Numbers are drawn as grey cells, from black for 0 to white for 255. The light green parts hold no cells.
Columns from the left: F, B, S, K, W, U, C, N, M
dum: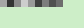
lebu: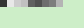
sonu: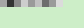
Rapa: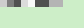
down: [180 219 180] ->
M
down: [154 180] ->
N
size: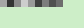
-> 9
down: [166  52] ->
F

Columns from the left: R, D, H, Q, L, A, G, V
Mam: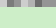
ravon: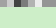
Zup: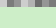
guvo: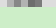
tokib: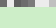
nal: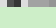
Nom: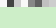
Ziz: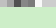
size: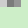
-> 3
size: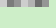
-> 7
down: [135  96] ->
H
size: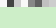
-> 8
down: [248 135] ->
Q
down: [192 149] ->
V
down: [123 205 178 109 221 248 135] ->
Q

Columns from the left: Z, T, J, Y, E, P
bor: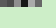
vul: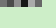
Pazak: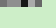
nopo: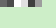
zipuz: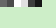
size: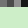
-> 4
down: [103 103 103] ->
P
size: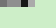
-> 5
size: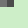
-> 2

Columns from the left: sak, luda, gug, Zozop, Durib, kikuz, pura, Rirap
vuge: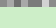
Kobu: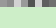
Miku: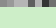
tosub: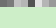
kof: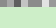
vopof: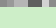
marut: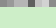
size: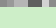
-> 8
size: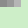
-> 3
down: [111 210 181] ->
gug

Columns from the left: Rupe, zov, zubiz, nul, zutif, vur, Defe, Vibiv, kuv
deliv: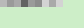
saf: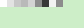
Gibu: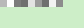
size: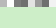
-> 8
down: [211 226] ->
zutif
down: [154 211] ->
zutif

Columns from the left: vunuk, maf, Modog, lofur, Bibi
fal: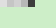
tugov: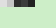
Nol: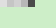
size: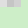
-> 3
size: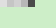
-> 5
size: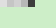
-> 5

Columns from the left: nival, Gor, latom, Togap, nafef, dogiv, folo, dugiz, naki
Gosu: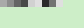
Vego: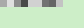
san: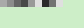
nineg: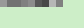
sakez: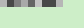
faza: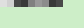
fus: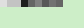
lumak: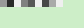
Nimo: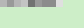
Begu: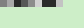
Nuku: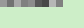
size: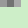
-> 3
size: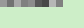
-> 9

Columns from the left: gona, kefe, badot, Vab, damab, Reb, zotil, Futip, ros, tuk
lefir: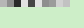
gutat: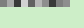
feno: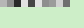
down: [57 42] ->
badot
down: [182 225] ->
Reb
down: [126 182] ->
gona

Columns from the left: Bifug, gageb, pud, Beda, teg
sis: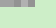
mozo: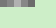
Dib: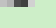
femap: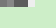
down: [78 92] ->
pud
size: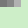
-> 3
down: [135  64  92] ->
Beda

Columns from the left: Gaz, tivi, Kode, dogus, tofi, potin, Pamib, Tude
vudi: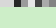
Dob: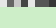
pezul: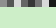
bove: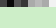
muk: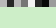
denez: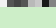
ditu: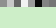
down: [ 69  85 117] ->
potin
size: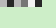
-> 6
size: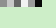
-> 6
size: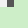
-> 2
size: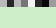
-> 8
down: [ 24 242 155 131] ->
Tude
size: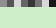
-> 8

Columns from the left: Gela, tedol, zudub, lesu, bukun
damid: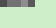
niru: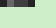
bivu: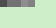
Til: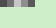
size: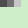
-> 3
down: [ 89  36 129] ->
bukun
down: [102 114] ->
tedol

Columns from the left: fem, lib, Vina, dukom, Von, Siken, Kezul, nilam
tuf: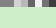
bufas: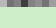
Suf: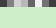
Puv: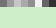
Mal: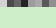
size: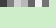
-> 7
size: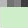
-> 4
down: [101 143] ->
Von
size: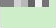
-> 7
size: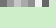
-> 7
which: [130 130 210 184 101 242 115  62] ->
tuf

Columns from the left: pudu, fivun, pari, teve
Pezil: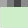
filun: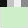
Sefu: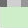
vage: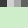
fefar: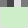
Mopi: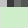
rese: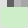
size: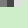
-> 3
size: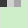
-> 3
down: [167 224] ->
pari
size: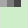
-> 3
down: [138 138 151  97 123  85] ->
teve
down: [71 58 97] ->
fivun
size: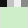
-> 4

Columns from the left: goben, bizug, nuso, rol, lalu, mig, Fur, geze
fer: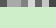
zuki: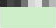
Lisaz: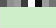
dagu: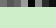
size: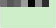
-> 7
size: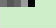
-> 5
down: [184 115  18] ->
geze
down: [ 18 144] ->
mig
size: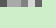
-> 6

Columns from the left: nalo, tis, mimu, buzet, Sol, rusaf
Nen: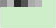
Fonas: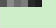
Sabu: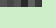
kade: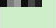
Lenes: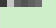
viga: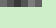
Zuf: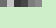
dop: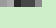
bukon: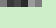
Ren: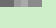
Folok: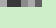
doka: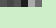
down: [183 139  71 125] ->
tis
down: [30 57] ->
rusaf
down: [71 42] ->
buzet
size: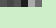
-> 6
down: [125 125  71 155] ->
Sol
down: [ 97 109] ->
rusaf

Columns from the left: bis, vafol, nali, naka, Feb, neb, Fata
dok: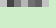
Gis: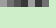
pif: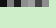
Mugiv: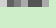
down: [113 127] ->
vafol
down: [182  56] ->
naka
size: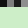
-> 4
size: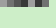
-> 7
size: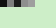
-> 5

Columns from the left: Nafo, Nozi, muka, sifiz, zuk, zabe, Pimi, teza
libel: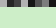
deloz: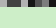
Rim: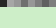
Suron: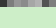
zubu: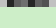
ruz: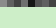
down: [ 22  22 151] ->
zuk
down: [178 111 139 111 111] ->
sifiz
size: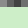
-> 4
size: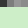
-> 4
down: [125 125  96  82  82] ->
Pimi

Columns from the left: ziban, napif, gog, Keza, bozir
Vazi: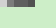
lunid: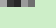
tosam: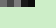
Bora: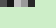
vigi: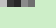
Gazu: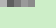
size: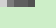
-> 5
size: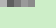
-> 5
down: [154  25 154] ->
Keza
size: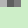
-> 3
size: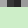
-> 4
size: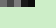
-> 5

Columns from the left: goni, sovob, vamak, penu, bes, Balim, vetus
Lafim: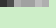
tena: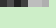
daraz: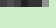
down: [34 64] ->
vamak
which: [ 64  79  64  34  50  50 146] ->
daraz

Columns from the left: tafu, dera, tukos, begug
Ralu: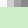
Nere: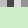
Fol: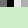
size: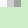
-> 3
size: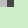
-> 2
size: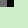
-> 2
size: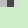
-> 3
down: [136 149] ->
begug

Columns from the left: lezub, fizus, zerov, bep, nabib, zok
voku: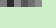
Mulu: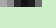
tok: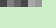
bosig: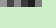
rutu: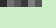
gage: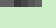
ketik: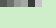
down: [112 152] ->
zok
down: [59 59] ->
bep
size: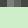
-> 4
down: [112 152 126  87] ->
zok

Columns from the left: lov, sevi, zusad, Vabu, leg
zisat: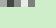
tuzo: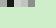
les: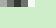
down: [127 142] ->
leg
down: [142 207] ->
zusad
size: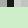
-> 4
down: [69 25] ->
sevi
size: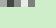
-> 5
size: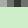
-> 4

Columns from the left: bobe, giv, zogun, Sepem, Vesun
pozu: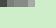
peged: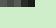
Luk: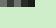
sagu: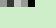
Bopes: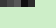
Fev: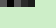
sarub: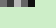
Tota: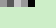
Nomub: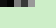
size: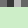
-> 4
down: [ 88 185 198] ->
zogun
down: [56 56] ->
giv
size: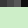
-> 4
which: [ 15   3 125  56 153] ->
Nomub
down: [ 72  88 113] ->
bobe
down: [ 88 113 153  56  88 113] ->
bobe

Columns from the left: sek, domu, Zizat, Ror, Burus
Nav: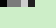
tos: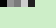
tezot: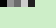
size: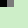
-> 2
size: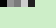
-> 5
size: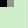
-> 2
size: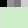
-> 4

